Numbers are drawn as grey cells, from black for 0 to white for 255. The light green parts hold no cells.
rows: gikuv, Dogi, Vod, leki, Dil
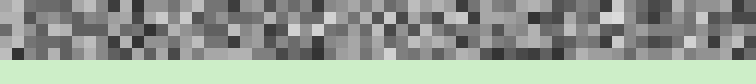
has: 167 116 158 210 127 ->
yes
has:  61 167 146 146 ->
no
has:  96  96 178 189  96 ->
no

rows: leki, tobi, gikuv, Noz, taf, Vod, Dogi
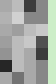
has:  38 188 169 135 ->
yes
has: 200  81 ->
yes
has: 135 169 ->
no
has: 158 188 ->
yes
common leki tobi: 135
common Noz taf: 188
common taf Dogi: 169

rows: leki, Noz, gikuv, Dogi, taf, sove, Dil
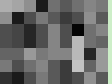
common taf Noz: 121
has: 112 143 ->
no
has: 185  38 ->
yes
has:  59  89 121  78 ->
no
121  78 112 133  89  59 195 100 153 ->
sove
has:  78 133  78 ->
yes
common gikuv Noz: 78

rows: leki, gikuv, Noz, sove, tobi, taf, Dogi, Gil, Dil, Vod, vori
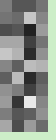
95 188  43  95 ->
Dogi
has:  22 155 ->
no
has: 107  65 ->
no
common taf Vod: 95
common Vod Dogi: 95
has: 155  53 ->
yes
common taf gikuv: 134

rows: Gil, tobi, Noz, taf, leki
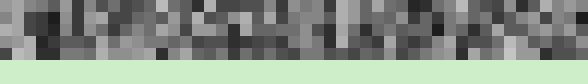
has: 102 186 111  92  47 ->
yes
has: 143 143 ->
yes

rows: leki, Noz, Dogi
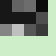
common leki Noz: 23
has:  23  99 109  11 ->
yes
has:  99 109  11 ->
yes
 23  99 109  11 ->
leki
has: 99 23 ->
no
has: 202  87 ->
no

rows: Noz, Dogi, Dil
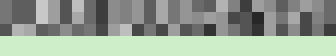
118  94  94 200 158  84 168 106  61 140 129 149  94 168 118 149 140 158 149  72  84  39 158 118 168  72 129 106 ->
Dogi
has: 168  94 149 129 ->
no
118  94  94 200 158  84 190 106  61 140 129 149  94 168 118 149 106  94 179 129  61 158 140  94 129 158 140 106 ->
Noz

